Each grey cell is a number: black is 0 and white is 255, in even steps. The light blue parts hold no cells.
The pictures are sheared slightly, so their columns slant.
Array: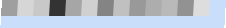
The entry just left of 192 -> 132
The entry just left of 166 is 51

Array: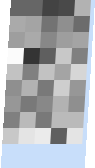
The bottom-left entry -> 200
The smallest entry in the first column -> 102
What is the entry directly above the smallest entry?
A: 170
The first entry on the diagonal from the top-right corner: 178
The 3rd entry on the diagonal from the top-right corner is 136
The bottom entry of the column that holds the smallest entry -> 228
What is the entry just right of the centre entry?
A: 164
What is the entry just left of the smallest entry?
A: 251
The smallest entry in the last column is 108
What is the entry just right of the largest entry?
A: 52
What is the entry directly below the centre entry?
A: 121
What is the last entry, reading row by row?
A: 228
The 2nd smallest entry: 67
